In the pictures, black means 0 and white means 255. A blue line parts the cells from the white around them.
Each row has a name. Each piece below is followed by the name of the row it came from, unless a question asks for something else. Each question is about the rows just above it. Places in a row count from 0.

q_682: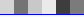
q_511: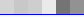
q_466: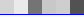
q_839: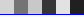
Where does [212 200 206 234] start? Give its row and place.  q_511, 0
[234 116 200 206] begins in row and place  q_466, 1
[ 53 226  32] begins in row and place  q_839, 3

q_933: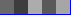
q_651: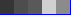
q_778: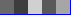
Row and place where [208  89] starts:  q_778, 2
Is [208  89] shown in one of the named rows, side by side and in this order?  yes
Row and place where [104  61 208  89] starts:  q_778, 0
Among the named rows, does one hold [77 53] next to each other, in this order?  no

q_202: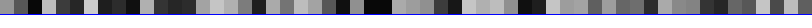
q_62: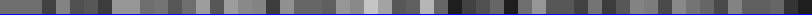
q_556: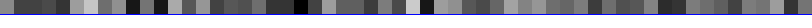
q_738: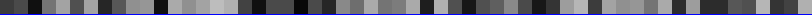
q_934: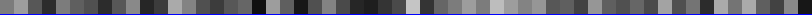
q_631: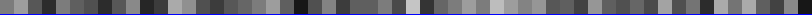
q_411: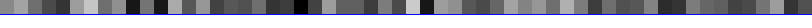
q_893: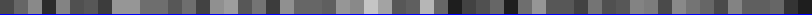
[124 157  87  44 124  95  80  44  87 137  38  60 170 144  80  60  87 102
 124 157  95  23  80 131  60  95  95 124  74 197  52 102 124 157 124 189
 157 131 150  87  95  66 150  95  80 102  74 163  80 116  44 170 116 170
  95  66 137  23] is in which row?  q_631
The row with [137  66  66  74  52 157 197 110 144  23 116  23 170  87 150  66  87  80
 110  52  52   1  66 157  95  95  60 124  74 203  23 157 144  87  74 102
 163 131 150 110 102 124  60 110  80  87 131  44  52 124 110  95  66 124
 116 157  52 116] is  q_556
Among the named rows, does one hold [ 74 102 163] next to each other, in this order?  yes
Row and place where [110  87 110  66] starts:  q_893, 11
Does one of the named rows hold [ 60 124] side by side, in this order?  yes
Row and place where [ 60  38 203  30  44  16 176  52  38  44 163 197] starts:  q_202, 4

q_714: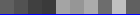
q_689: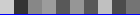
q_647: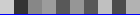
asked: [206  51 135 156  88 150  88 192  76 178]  q_647
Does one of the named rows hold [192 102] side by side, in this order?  no
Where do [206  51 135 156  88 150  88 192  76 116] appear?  q_689
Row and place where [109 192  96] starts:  q_714, 7

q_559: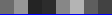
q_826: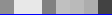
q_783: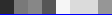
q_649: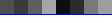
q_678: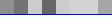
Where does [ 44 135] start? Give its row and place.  q_559, 3
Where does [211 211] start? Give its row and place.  q_678, 5

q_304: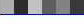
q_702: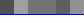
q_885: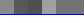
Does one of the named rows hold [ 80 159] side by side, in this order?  yes
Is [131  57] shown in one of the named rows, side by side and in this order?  yes
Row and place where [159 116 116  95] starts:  q_702, 1
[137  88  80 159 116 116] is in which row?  q_885
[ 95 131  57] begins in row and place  q_304, 3
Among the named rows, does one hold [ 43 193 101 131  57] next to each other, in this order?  no
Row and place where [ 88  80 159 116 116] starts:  q_885, 1

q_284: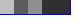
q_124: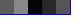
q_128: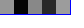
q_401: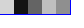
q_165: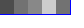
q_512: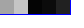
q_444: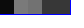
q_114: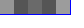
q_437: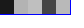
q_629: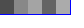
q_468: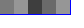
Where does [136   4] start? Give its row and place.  q_124, 1
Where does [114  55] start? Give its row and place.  q_444, 2
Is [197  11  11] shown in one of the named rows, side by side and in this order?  no

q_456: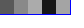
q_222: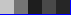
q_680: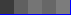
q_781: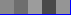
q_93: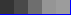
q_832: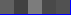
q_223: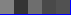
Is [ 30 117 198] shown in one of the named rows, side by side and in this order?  no
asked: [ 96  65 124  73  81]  q_832
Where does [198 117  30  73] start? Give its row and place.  q_222, 0
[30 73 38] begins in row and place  q_222, 2
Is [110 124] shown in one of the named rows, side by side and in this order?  no
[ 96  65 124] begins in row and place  q_832, 0
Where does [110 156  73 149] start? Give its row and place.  q_781, 1

